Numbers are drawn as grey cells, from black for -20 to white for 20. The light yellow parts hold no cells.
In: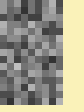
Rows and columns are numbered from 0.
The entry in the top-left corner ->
4
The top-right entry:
-8
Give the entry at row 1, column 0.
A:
4
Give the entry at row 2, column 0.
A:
-8
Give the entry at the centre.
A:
-6
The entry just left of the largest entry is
-2
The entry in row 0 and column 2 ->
4
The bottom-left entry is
-4
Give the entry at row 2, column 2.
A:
-10
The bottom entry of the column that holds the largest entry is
4
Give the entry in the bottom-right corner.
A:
8
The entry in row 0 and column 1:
-2
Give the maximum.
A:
10
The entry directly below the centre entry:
2
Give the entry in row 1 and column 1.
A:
-4
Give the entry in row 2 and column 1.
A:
-4
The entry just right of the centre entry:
6
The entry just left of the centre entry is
2
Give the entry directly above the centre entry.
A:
2

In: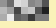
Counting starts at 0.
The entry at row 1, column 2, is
-9
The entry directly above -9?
15
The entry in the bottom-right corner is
-1
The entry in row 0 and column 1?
-3
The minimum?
-15
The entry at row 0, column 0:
3

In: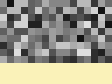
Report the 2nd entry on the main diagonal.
9
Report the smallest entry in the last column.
-17
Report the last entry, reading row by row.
-11
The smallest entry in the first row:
-17
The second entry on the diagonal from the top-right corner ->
-17
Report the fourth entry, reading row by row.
9
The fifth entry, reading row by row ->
-5
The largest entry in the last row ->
7
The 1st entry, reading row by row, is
3
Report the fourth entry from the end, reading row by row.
-1
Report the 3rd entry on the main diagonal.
-7
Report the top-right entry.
-3

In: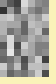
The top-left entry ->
2
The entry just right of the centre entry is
8
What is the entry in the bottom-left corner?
8
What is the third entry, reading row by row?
-10
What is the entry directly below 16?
-2
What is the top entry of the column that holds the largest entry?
-6
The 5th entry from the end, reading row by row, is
0
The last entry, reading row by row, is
-8
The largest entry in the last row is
12
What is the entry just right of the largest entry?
-4
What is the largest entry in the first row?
14
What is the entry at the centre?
2
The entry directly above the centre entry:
-4
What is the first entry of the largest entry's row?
-2
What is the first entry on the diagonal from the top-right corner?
0
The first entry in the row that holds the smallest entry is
-12
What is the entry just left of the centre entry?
0
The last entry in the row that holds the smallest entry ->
2
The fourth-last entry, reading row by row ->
-2
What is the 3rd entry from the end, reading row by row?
4
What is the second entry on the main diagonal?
4
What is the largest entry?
16

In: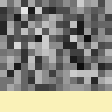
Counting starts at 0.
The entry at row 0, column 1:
-2
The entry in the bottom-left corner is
-2
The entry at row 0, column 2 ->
6
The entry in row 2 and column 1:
-4
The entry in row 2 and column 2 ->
-16
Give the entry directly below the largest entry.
4
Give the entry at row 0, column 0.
8
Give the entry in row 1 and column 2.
-2
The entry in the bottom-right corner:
2
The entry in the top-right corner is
6
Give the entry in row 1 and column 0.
-12
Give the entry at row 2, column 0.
-10
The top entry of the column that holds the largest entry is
-10
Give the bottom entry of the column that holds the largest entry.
-4

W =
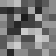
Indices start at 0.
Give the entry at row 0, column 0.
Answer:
4
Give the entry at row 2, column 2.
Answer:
6
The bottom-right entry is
-2
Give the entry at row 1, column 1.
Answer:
-14
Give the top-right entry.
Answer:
2
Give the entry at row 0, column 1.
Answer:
6
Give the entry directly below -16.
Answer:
-10
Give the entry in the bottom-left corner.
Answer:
0
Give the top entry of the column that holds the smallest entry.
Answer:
-6
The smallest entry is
-16
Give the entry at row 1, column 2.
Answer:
-8

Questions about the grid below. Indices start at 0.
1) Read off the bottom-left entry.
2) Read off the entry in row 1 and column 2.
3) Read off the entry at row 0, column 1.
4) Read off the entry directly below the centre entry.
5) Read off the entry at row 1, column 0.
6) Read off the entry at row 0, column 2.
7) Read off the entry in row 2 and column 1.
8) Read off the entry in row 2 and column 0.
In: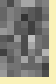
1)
4
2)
-2
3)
-8
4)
-8
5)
-4
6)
0
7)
0
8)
-4

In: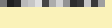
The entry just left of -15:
-1
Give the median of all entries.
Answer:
3
